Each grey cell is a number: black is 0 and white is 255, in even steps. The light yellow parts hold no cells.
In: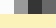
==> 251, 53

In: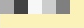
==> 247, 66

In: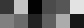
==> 227, 2

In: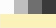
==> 252, 58

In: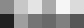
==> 246, 33

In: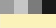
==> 198, 25

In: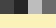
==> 189, 38

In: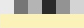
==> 234, 42
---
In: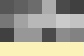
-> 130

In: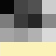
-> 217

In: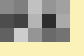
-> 115

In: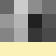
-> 74

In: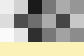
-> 140

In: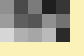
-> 42
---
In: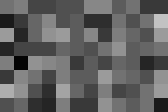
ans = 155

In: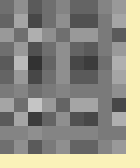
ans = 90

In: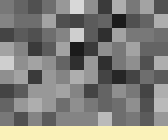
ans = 110

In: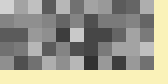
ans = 122

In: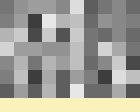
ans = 106

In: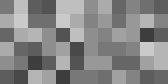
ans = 93
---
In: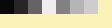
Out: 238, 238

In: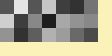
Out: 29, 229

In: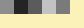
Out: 91, 194

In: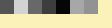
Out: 61, 210

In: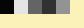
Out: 100, 228

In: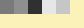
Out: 48, 230
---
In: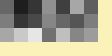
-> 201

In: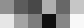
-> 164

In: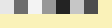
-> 109

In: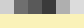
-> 111

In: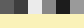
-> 62

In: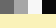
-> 166
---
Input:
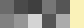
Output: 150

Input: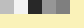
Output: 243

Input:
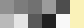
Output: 228

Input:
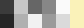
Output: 176

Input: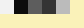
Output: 12

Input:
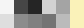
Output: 140

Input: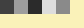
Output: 157

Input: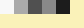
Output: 170

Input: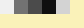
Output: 114
